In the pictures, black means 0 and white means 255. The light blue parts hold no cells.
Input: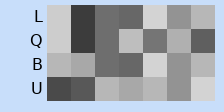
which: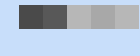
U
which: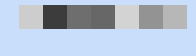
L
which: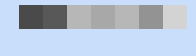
U
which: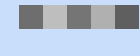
Q
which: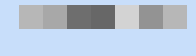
B

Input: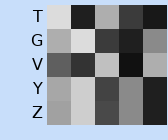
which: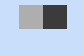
T
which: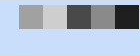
Z
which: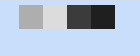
G
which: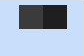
G

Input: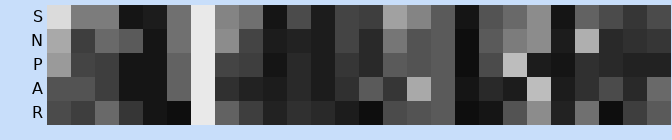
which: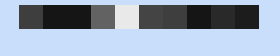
P
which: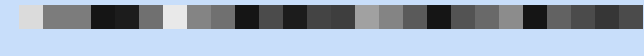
S
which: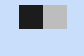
A
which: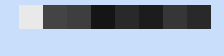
P
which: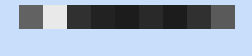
A
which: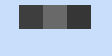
R

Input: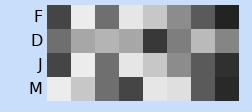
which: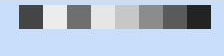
F
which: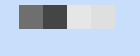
M

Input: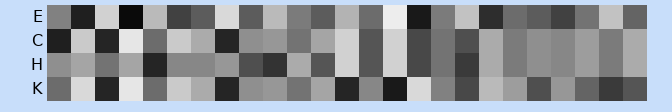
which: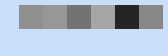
K
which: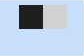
E
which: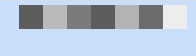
E
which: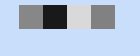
K

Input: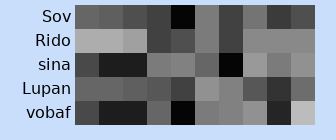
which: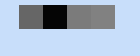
vobaf
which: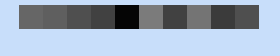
Sov
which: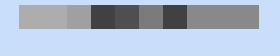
Rido
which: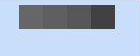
Lupan

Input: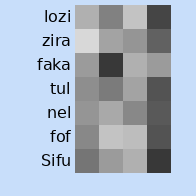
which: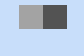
tul
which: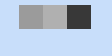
Sifu
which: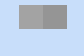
zira
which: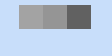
zira
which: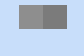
tul
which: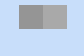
nel
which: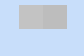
fof

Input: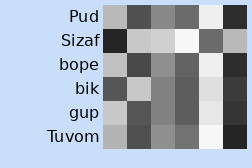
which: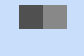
Pud
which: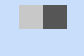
gup

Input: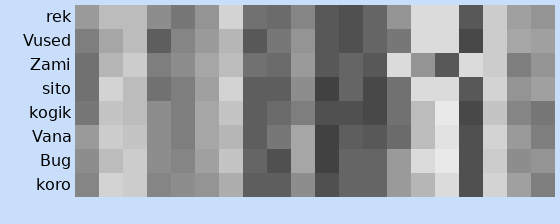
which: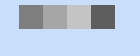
kogik
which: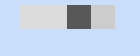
rek
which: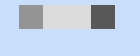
rek
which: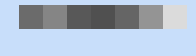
rek
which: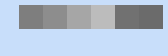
Zami
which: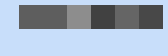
sito
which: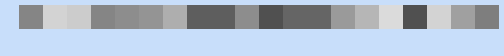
koro

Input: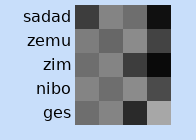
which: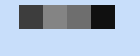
sadad
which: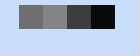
zim
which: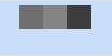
zim
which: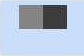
zim
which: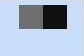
sadad

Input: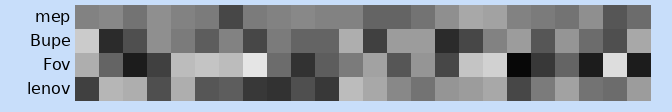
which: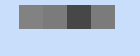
mep
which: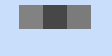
Bupe

